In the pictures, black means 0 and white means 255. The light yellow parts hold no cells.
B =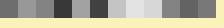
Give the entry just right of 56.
162
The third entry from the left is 131
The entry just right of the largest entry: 215
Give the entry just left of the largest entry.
196

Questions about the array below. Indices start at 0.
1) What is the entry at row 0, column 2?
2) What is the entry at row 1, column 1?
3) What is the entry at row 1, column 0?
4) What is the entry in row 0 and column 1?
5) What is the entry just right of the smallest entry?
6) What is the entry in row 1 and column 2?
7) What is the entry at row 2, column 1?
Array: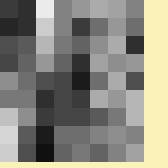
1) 235
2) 47
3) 38
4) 47
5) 99
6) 204
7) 90

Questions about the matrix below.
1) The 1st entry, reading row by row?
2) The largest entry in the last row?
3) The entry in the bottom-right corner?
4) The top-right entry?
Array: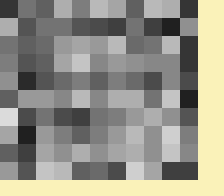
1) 53
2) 207
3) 63
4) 53

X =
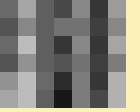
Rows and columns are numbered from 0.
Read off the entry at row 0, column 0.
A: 105
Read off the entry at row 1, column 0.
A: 84
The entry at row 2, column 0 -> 105
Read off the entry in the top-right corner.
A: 155
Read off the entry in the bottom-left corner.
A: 165
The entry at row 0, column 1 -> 165
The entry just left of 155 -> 54
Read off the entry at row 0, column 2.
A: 95
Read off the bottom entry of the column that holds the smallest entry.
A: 23

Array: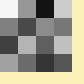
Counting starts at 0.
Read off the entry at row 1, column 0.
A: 128
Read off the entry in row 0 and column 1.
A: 151
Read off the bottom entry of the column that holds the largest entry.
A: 161
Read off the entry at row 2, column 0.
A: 64
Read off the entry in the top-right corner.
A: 204
